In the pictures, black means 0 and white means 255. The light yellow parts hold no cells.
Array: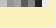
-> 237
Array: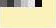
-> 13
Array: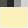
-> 211
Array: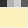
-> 94
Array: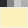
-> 175
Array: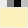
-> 192
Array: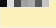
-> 197
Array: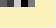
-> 123
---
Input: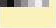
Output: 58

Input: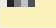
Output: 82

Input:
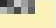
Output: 73

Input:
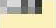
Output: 76

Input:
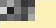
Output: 55

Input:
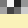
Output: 67

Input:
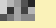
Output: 51

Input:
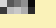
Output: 42

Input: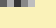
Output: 96

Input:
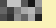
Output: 34
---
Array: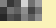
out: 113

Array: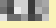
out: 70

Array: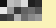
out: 152

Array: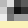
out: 106

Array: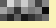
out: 120

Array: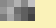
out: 178
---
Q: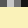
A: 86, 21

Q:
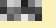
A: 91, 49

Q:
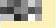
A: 167, 167

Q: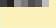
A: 62, 189

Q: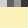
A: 209, 55

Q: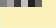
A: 128, 102

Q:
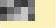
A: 142, 87

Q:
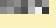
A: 110, 54
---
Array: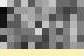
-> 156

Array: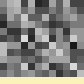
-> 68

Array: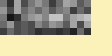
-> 120

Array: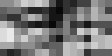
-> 113

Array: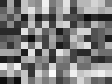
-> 123

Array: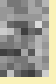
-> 180

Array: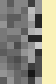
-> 148

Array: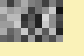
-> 77

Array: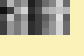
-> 107
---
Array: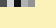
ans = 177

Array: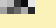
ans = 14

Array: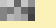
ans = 197

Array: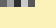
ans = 203

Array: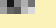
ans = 175

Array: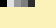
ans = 126
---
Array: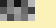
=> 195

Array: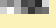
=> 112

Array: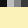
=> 58

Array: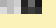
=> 47

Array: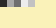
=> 194

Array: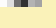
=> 163
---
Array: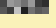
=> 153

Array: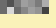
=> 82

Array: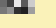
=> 64

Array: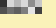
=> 216

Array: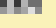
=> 191

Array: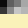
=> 95

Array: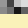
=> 67

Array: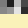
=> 31

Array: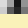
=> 161

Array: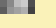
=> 137
